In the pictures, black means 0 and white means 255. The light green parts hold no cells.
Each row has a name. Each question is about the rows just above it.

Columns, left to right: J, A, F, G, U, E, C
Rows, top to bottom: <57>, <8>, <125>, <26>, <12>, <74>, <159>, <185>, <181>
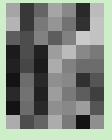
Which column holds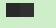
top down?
E
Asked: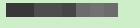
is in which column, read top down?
A
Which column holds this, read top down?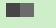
A
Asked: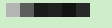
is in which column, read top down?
J
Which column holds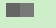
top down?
F
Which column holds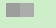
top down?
G

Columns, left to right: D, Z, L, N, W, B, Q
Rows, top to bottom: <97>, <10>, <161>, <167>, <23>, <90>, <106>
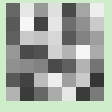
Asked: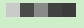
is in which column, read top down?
Z
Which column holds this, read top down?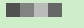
L
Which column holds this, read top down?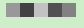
L
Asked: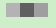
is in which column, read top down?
W
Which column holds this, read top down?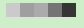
Q

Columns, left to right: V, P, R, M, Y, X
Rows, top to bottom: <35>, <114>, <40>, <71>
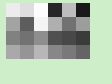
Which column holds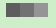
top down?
P
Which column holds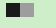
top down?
X

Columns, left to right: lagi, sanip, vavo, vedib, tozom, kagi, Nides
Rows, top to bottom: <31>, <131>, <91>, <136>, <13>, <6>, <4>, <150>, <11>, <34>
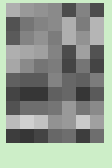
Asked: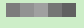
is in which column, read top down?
kagi
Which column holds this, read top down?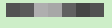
lagi
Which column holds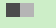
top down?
Nides
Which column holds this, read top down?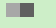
lagi

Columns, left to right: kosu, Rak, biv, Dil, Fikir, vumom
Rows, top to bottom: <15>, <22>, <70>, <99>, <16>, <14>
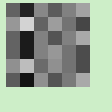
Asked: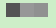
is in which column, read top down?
Dil
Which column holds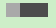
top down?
vumom
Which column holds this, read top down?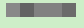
biv

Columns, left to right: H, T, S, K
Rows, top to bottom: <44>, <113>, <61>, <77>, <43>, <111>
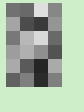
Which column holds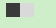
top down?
S
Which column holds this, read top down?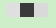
S
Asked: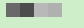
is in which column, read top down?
T
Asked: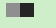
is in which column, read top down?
S
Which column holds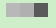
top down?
T
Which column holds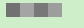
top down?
H
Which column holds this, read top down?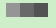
K

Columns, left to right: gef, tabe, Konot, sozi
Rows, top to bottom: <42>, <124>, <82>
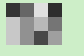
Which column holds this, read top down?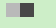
Konot
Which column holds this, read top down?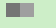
sozi
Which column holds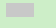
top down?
gef
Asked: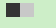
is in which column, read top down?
gef
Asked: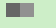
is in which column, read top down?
tabe

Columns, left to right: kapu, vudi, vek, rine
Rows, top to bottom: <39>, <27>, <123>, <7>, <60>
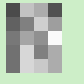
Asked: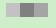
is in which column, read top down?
vudi
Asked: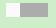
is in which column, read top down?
rine
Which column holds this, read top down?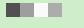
rine
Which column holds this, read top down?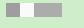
rine

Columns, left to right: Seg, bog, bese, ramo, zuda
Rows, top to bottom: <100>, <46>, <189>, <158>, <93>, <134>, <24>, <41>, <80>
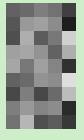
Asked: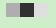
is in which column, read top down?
zuda
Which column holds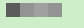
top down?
bese
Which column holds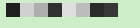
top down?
zuda

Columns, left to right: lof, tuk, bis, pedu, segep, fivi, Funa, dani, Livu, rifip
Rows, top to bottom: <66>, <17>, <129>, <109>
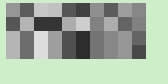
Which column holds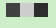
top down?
fivi
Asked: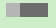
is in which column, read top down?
tuk
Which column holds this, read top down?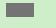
Funa
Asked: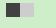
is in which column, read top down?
fivi
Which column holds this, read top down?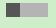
lof

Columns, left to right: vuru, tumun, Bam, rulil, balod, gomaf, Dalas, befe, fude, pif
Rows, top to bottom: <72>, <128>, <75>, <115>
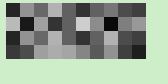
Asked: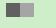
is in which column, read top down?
balod
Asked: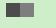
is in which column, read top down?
fude
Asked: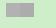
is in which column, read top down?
rulil
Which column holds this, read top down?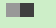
pif
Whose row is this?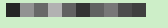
<72>
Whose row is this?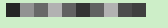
<75>

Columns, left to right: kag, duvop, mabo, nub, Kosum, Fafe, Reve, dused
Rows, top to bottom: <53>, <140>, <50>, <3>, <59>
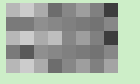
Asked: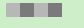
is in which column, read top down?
kag
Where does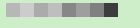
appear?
<50>
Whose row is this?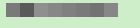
<3>
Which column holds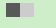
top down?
duvop

